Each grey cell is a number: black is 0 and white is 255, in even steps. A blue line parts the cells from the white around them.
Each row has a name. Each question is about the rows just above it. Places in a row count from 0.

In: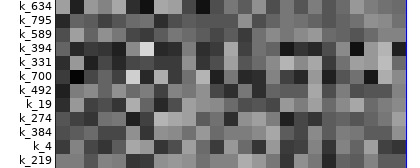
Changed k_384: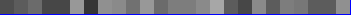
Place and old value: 5, [144]
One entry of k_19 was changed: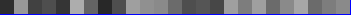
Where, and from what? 16, [152]
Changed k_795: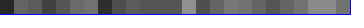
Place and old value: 22, [144]

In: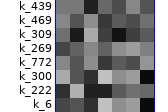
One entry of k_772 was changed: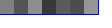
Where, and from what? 0, [135]
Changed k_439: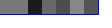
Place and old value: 2, [33]
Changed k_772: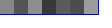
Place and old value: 6, [149]
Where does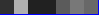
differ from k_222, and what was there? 5, [112]
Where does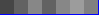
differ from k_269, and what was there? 4, [142]

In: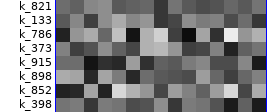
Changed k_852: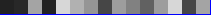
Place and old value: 14, [171]
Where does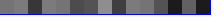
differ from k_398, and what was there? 8, [55]
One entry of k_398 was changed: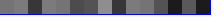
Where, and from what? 13, [97]
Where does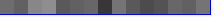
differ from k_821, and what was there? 13, [89]
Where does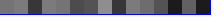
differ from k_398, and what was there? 10, [116]
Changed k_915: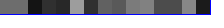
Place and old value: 10, [135]

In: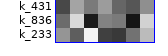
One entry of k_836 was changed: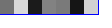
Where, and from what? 0, [108]
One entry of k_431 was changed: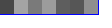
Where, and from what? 4, [102]
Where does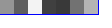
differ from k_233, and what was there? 6, [187]
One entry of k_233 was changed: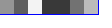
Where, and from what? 3, [64]

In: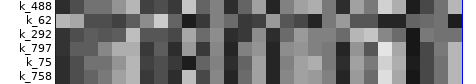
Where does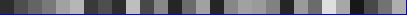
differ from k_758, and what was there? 28, [182]
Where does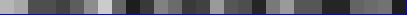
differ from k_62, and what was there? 17, [72]
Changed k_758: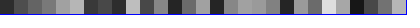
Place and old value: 7, [78]
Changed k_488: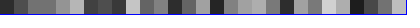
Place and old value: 28, [182]

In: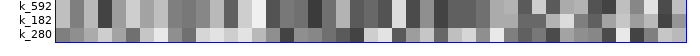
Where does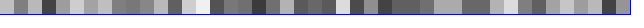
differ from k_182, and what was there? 23, [83]
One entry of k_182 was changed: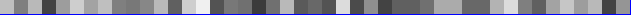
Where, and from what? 20, [179]
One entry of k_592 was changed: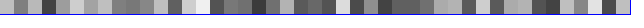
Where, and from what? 11, [185]

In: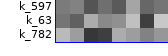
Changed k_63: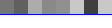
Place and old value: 5, [192]
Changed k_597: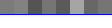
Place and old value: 3, [111]
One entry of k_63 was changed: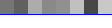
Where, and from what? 6, [63]
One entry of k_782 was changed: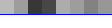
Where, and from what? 3, [63]
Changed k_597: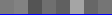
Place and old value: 4, [90]

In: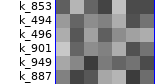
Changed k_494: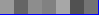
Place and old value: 4, [173]
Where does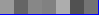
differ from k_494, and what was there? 2, [141]
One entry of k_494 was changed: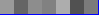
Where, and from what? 6, [115]
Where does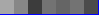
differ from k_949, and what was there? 3, [123]
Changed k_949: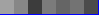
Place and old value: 0, [167]
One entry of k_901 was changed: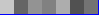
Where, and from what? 2, [141]
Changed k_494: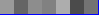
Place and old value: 5, [81]

